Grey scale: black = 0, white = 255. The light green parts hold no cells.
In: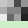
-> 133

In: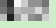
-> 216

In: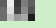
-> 139

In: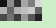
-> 205

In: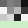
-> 184

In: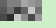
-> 198

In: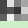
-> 53

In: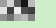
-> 77

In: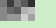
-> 176

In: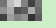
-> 172
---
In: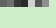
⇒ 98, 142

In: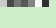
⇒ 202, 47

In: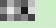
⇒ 90, 65

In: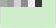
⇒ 170, 59

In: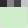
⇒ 43, 197

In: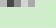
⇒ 186, 170

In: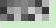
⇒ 79, 175

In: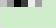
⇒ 196, 159

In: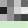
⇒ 168, 61
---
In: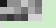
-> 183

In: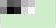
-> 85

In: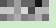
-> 201

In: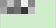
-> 191

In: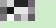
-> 24

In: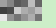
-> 75

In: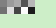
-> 155
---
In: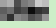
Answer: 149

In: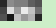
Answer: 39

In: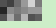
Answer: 94

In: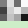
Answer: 23

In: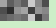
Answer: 120

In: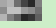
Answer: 96
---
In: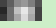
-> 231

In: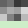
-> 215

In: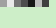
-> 233

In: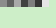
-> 229

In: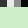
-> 233

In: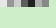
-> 231

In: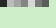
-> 215
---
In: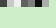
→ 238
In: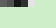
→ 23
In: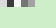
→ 246
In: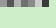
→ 179
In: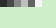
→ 135
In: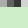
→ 55
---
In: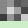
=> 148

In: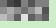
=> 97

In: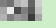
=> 139

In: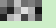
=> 70

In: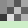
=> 221

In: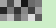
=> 148
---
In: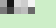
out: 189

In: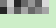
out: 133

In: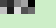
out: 82

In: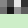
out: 147

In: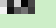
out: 115

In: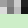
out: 188

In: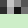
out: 19
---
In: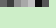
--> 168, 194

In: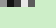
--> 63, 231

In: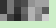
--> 104, 205

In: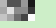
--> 139, 251

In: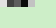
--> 93, 225

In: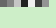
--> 32, 239

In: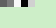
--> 248, 248
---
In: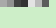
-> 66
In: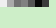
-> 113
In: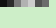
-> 121
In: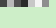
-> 81
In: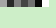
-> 128
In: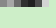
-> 107
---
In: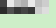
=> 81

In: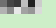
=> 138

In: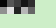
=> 225

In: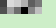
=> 162

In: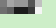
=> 96

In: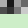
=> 50
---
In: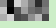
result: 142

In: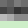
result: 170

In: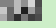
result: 118

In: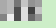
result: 222

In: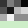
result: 242

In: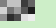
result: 74

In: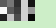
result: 75
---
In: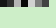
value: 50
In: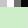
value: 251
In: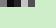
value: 11
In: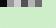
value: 153
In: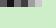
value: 21
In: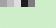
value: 191
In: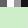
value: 250
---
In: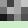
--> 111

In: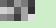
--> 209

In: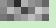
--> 134

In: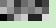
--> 188

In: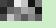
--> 35

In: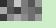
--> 169

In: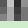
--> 102

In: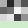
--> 100
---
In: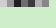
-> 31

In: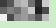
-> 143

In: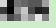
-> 102

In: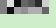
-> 160

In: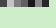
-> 125

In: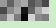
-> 125

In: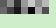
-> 24

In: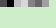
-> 191

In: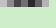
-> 70
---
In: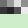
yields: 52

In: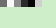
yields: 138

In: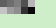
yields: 157

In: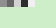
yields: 101

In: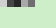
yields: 70

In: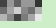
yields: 67

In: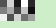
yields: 82
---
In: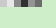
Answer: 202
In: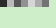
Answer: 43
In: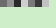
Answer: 108
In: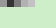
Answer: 152
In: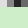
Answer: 223
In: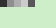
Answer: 48
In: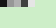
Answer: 20
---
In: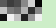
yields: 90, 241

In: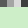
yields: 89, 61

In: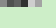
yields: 137, 163

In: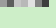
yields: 156, 62

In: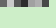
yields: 103, 71

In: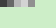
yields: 62, 144

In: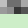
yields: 192, 84
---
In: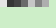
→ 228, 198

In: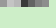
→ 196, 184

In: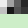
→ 238, 193

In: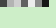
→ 236, 207

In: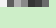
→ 243, 177

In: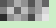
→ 228, 213
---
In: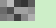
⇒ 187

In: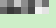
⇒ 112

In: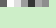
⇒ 253

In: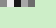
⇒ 237

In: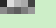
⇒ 222

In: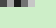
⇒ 169

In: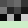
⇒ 93

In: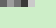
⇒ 157

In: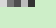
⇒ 119

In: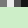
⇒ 235
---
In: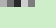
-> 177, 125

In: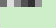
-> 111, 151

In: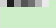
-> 209, 234

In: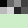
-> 5, 88

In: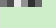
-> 121, 105

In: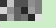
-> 51, 225

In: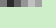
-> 124, 162

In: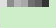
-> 223, 53

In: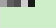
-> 163, 26

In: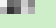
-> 244, 177
